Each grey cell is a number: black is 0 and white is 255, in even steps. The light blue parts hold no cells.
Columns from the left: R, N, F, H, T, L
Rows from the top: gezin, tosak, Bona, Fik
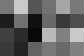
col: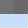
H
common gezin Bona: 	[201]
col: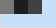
R
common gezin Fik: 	[120]
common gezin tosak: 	[113]

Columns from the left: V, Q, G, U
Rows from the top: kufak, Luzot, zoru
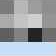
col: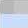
Q

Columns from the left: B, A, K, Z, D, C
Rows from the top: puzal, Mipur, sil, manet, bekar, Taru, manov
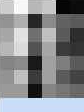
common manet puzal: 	[183]
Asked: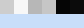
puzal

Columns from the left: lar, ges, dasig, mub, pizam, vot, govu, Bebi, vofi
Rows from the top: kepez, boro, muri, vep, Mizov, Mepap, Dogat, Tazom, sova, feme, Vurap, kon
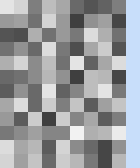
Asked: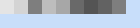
kepez
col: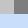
vofi
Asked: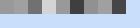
boro
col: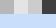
mub
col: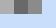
dasig
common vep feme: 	[120]

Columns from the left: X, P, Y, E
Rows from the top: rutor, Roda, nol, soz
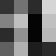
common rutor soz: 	[43]
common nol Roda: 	[4]
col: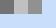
P
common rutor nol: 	[43]

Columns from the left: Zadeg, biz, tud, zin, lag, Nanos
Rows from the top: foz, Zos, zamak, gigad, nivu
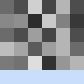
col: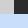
tud
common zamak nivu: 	[181]
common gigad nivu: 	[181]

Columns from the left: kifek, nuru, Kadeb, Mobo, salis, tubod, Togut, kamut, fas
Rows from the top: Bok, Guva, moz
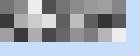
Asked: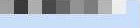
moz
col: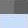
salis
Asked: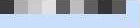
Guva

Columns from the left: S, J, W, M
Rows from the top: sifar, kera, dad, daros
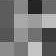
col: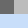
M
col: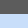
S

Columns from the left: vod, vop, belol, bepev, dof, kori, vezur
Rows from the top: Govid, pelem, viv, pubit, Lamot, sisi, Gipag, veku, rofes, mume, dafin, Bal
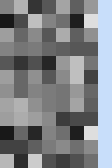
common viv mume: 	[103]
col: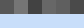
vezur
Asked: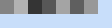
Govid
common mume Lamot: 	[38]
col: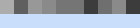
dof

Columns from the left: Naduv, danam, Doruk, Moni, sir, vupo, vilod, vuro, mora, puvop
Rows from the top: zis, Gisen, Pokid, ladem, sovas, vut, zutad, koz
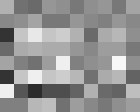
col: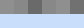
vilod
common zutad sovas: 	[239]
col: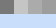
Moni
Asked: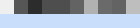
zutad
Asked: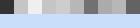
vut
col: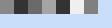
Naduv

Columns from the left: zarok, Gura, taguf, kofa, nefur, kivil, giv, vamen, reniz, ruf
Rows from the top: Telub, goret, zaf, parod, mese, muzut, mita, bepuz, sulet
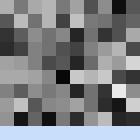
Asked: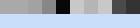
muzut
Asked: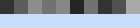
zaf
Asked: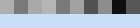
Telub
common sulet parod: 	[44]
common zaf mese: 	[37]
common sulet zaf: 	[37]
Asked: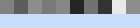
mita

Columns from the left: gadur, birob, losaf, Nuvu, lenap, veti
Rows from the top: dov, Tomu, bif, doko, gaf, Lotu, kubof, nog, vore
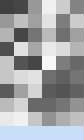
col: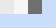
Nuvu
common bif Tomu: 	[160]
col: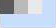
gadur
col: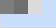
lenap
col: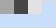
losaf
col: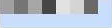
losaf

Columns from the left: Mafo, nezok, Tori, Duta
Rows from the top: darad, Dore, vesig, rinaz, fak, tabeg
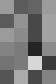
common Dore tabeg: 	[72]
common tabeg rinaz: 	[131]
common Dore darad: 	[92]
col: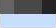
Tori
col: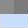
nezok
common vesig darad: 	[155]
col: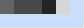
Tori

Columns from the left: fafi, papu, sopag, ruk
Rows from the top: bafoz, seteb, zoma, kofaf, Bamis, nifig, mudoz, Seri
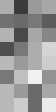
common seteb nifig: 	[120]
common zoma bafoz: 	[167]
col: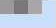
sopag
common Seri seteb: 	[106]
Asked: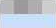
Bamis
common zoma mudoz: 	[167]

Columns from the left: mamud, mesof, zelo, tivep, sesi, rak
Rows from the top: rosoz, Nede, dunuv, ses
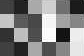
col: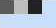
mesof
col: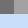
sesi
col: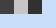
mamud
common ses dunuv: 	[78]

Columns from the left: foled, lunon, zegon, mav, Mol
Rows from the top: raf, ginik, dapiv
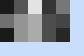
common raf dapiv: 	[26]
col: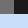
foled
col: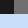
foled

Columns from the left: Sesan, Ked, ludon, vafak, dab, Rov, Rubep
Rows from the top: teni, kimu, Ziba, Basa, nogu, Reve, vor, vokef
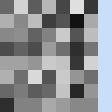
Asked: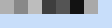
kimu
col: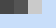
dab
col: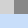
Ked
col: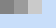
vafak

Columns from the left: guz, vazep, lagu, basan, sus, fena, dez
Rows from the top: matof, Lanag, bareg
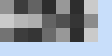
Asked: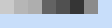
Lanag
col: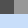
sus
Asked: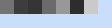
bareg
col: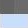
basan
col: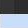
fena

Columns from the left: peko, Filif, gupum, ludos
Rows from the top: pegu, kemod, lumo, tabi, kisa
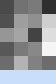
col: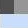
peko
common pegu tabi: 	[122]

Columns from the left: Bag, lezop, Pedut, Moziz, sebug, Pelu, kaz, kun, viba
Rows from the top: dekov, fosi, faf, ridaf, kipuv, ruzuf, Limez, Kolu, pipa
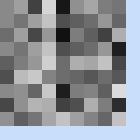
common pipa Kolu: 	[144]
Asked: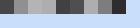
Kolu
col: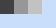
kun
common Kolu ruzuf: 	[79]
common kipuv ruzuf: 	[109]

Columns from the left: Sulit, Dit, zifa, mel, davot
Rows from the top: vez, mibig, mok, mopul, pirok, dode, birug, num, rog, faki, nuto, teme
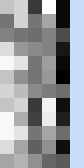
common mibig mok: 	[117]
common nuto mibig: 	[165]
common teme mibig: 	[165]
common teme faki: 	[165]
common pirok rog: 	[248]
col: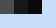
davot

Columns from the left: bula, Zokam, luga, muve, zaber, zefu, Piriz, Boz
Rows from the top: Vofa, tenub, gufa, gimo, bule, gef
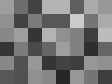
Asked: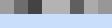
Vofa
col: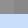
bula
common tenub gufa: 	[144]
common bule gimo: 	[53]
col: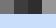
Piriz
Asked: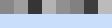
gufa
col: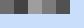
Zokam

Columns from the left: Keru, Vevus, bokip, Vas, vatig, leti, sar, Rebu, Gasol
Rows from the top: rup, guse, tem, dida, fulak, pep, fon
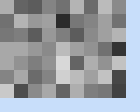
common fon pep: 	[168]
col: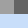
leti
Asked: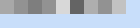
fulak
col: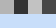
Gasol

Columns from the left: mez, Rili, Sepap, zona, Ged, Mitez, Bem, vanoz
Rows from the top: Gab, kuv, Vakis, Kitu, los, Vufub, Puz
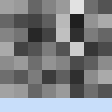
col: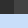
Mitez
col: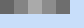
mez
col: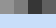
Bem
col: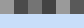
Rili
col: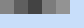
zona
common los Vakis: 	[132]

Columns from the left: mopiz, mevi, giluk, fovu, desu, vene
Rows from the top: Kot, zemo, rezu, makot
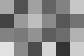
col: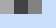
mopiz
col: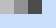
giluk
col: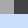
mopiz
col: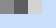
fovu

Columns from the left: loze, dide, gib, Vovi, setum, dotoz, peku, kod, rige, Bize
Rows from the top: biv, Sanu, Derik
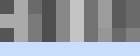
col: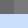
gib
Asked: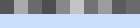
biv

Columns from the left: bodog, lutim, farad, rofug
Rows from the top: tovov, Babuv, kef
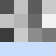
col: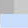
lutim
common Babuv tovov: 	[194]
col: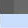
farad

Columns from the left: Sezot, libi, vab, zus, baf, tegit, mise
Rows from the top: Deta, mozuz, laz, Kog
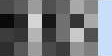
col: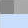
mise
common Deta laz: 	[80]
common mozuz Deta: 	[169]

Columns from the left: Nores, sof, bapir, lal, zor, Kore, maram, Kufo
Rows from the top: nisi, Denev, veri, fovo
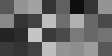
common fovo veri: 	[58]
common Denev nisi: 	[52]
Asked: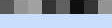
nisi
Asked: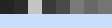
veri
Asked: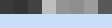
fovo

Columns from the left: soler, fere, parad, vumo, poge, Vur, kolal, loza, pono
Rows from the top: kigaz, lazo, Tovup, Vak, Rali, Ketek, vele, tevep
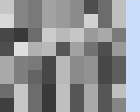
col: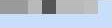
poge
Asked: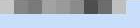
kigaz
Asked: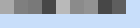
Rali
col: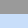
poge
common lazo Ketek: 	[139]
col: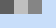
pono
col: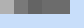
parad

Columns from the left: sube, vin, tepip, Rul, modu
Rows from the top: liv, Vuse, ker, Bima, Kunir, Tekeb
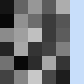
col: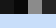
sube
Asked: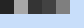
Bima

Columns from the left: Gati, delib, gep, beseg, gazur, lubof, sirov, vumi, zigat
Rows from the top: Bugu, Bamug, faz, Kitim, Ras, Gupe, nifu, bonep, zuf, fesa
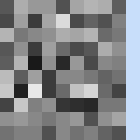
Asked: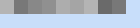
faz
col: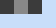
gep
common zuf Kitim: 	[144]
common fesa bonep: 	[128]
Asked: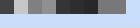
bonep
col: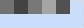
zigat

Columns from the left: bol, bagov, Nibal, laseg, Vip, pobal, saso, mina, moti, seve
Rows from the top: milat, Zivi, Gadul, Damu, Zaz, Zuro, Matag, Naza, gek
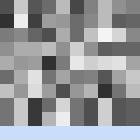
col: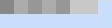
bagov
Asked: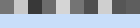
Naza
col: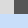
mina
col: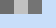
bol

